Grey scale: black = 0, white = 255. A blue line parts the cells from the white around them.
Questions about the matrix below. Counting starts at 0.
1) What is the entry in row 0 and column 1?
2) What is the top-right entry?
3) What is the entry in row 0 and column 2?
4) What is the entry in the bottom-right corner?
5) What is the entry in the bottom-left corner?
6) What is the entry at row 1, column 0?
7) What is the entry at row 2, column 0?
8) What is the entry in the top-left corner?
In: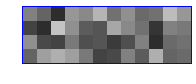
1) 100
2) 151
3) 45
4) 106
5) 100
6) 67
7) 144
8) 129

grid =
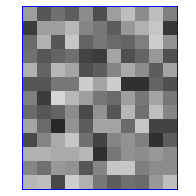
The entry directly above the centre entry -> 164
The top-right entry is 127
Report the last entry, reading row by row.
190
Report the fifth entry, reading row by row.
140
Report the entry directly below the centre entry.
146
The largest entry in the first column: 183
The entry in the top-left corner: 158
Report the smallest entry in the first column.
60
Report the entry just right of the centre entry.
106
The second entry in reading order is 86
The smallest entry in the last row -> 73
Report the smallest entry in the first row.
79
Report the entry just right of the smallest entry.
146
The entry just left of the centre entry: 158
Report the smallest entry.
40
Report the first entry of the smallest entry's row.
164
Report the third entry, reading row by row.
112
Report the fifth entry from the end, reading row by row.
93
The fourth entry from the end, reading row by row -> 112
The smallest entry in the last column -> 54
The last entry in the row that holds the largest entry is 119
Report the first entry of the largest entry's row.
127
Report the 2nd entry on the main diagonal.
158

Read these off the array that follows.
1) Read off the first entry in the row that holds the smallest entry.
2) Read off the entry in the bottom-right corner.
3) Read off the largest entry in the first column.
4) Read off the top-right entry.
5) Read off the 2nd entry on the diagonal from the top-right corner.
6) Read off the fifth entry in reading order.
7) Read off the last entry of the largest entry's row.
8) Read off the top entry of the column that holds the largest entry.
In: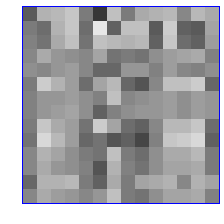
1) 90
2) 129
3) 143
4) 170
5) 90
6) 123
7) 164
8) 55

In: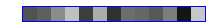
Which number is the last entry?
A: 199
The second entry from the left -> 95
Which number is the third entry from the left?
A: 140
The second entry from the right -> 21

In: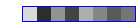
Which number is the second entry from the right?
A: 90
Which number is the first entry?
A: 217

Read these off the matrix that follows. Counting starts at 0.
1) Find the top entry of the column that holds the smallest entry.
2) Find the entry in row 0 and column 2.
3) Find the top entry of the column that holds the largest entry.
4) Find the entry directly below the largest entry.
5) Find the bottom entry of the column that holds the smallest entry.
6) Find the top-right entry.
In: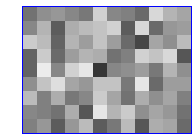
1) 209
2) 151
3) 143
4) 195
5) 92
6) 165
